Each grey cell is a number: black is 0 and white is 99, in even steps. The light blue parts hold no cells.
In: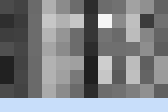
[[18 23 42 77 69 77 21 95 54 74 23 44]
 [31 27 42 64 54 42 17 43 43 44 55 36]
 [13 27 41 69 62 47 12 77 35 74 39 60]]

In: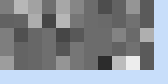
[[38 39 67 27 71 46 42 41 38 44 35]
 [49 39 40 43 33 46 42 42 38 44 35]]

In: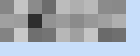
[[62 61 18 57 60 54 59 62 68]]

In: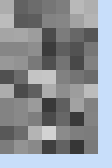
[[73 35 36 51 52 63 70]
 [52 52 55 23 37 32 46]
 [31 42 76 77 50 45 41]
 [51 53 60 22 37 63 50]
 [34 42 70 82 54 49 48]]

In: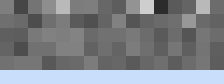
[[43 41 30 43 48 35 31 39 50 33 39 41 43 59 41 38]
 [39 30 44 44 50 50 38 43 39 48 43 37 46 37 45 37]]

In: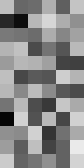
[[15  5 71 83 67 56]
 [70 75 29 45 33 72]
 [74 28 35 33 80 70]
 [45 72 30 22 77 66]
 [56 54 81 20 44 66]
 [79 39 45 56 38 82]]

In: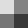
[[46 22]]
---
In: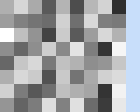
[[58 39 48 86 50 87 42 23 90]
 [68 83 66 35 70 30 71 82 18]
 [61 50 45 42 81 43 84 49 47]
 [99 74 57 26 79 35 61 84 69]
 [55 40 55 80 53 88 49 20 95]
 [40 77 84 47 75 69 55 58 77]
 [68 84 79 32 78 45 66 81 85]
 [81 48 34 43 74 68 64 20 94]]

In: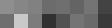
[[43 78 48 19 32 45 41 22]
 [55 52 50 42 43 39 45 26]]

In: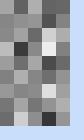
[[42 80 55 21 58]
 [64 38 68 39 40]
 [52 56 58 32 51]
 [53 63 41 81 67]
 [73 23 53 92 50]
 [61 43 65 29 41]
 [50 68 52 43 57]
 [59 52 54 86 62]
 [46 64 46 57 68]]

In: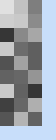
[[33 70 38]
 [87 75 49]
 [80 78 54]
 [21 53 65]
 [78 42 37]
 [32 63 37]
 [38 40 58]
 [78 38 21]
 [25 40 68]]

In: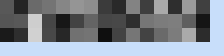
[[10 18 81 28 15 44 45  6 26 46 26 41 48 66 17]
 [34 14 41 45 52 58 55 23 16 51 24 66 18 60 25]
 [33 34 80 27  9 26 39 27 28 18 46 48 49 37  8]]

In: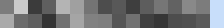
[[66 42 37 20 44 64 50 49 33 44 25 21 30 31 35]
 [48 79 23 37 70 62 45 30 34 24 36 46 38 53 48]]

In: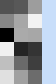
[[87 62 42]
 [32 34 61]
 [52 65 94]
 [ 0 66 65]
 [93 14 20]
 [74 41 24]]

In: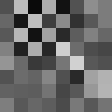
[[49 34 40 36 29 47 34 45]
 [31 73  4 67  7 32 55 48]
 [40  9 74 24 54 19 34 48]
 [34 71  7 63 16 36 50 40]
 [50 13 67 15 80 42 30 27]
 [58 41 22 26 46 81 34 31]
 [32 42 39 52 31 16 63 69]
 [38 37 36 45 27 34 59 70]]
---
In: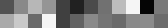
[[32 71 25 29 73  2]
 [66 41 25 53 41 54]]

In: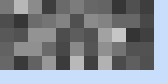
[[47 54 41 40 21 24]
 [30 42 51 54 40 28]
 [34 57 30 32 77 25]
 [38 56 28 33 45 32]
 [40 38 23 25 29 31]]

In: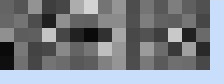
[[39 57 27 82 58 45 49 31]
 [40 30 56 38 54 49 37 27]
 [56 37 27  4 65 32 78 41]
 [ 4 26 53 46 59 60 22 16]
 [ 6 27 42 36 58 47 43 28]]

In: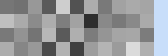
[[46 59 80 67 63 64]
 [74 54 49 18 47 66]
 [47 45 35 48 64 48]
 [67 59 69 61 60 68]]

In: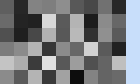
[[37 51 55 28 15]
 [41 13 35 11 40]
 [31 28 34 19 35]
 [48 70 54 81 13]
 [76 23 34 31 74]
 [54 70 63 51 41]]

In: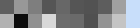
[[37 49 40 32 62]
 [69 56 42 31 76]]

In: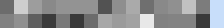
[[42 61 57 57 55 43 56 48]
 [50 37 47 42 60 90 51 22]]

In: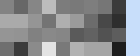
[[51 52 48 49 23]
 [66 58 68 42 18]
 [58 50 52 38 36]
 [43 54 47 64 11]]
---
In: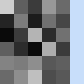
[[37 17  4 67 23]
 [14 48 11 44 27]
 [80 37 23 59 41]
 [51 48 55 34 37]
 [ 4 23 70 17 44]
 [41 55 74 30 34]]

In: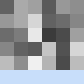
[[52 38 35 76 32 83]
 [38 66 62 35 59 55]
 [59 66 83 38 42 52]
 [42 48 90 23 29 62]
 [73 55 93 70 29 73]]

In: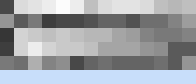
[[58 35 47 24 28 28 32 39 39 32 43 43 51 61]
 [47 43 68 51 55 28 39 43 39 39 39 43 35 58]
 [21 82 78 74 78 74 71 71 64 61 51 47 47 51]
 [28 85 88 92 98 92 74 85 88 88 85 74 71 74]
 [24 82 92 82 78 78 74 64 64 64 58 55 35 35]]

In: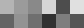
[[39 57 43 19 49 33]
 [70 60 53 83 30 87]]

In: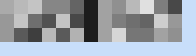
[[59 35 24 72 35 69 11 63 83 46 46 63 56]
 [59 76 43 32 76 28 11 63 49 43 39 80 59]
 [66 72 76 52 52 39 11 63 56 72 87 49 28]]

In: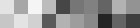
[[77 88 81 35 69 61 53 14 39 24]
 [88 65 95 73 27 46 50 39 69 57]]
